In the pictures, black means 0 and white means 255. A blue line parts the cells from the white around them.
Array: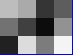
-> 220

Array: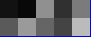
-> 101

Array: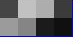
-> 133

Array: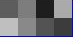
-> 137

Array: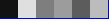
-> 156

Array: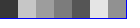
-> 85

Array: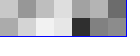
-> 47

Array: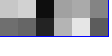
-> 180
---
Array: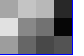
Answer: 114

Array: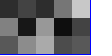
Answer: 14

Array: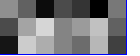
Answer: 193

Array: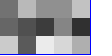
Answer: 133

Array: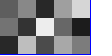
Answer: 103

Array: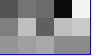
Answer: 191
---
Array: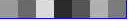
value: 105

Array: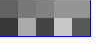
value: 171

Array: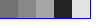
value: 137

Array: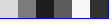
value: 123

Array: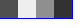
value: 238

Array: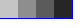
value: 142

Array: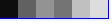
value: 97

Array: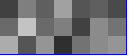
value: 85

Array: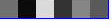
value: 11

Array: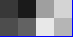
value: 98
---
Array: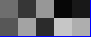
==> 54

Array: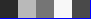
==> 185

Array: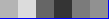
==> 220

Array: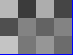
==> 59

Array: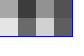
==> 60

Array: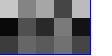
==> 132

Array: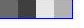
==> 63

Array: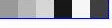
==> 183

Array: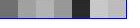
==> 161
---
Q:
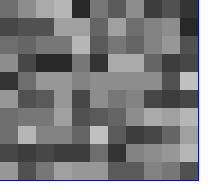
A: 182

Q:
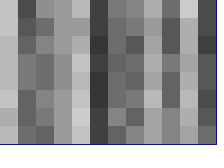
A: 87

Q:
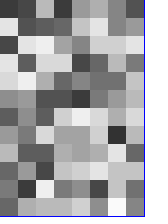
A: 113

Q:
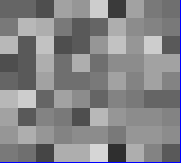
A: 140

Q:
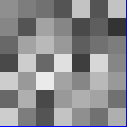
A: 113

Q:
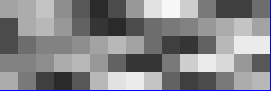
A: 87
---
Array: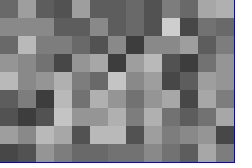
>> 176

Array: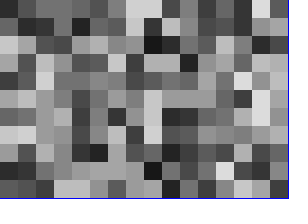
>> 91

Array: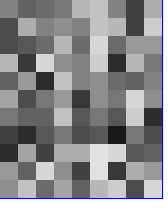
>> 173

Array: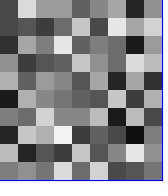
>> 144

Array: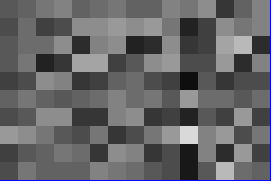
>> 130

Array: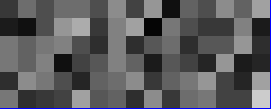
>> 161

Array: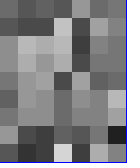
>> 118

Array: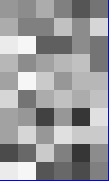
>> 116

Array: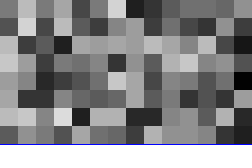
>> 145
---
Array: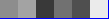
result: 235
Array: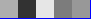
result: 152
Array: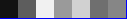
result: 134
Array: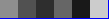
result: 204
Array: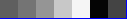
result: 68
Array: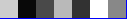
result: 136
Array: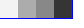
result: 53
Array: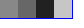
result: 198
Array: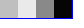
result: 5
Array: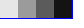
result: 19
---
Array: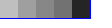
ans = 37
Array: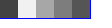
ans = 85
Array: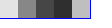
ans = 191
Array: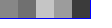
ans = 59
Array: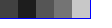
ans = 200
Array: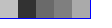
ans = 170
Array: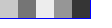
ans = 53
